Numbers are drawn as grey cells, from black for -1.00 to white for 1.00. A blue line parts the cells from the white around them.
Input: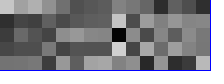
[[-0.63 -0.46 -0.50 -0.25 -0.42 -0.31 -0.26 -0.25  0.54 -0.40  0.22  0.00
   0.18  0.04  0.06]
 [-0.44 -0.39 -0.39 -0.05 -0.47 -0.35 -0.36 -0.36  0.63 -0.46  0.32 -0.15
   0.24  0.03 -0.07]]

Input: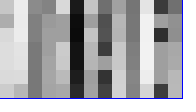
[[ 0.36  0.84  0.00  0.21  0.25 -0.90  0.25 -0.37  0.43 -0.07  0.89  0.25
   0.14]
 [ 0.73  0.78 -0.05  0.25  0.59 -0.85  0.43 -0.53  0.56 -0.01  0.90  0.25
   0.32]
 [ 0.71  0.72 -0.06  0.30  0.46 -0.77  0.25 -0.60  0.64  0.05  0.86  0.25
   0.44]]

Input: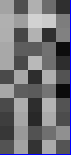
[[ 0.38  0.24  0.65  0.59 -0.02]
 [ 0.32 -0.27 -0.28 -0.11 -0.90]
 [-0.42  0.31 -0.65  0.37 -0.35]
 [-0.42  0.36 -0.65  0.41 -0.35]
 [-0.57  0.20 -0.36 -0.12  0.13]]

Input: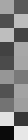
[[-0.39  0.48]
 [-0.48  0.32]
 [ 0.18 -0.05]
 [-0.10  0.24]
 [-0.92  0.81]]

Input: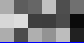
[[ 0.69  0.73 -0.51 -0.52 -0.41 -0.92]]

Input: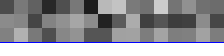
[[ 0.09  0.05 -0.46  0.03  0.14  0.30  0.10 -0.73 -0.29  0.35 -0.50 -0.33
  -0.52 -0.50  0.10 -0.44]]
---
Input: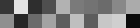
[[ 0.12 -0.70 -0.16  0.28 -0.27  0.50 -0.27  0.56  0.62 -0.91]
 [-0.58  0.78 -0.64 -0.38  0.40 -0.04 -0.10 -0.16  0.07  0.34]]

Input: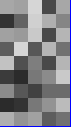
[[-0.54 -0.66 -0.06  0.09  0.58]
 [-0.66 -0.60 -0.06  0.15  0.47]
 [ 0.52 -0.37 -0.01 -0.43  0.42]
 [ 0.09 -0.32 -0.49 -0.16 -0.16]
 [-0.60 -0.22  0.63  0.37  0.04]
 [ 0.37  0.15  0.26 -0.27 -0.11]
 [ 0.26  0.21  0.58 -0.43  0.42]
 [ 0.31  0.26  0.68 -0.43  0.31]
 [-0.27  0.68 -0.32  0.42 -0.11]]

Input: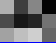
[[-0.41 -0.82 -0.72 -0.10]
 [ 0.38 -0.51  0.05 -0.98]
 [ 0.27  0.50  0.62 -0.20]]

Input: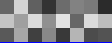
[[ 0.54  0.25  0.72  0.13  0.78 -0.20  0.72  0.48]
 [-0.30  0.31 -0.50  0.07 -0.55  0.42 -0.40 -0.35]
 [-0.20  0.66 -0.25 -0.60 -0.15  0.02 -0.04 -0.66]]

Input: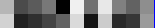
[[ 0.65 -0.74 -0.63 -0.47 -0.23  0.71 -0.84  0.60 -0.68 -0.58  0.21]
 [ 0.43 -0.41 -0.29 -0.06 -0.99  0.88 -0.11  0.82  0.00 -0.23  0.11]]

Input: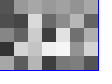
[[-0.39 -0.45  0.71 -0.17  0.10  0.43 -0.22]
 [ 0.31 -0.28  0.43 -0.51 -0.06 -0.01 -0.34]
 [ 0.05 -0.22  0.60 -0.51  0.77 -0.12  0.37]
 [-0.34  0.20  0.31  0.20  0.26  0.15  0.31]
 [-0.61  0.66  0.54  0.88  0.93  0.15  0.66]]
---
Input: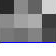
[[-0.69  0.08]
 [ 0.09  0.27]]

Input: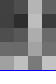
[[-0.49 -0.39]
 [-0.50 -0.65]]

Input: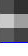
[[-0.38 -0.62]
 [ 0.58  0.25]]

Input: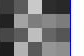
[[-0.54 -0.29]
 [-0.73  0.28]]

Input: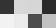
[[-0.60  0.69]
 [ 0.90  0.84]]

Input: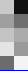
[[ 0.58 -0.87]
 [ 0.25 -0.13]]

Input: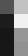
[[-0.35  0.52]
 [-0.78  0.89]]
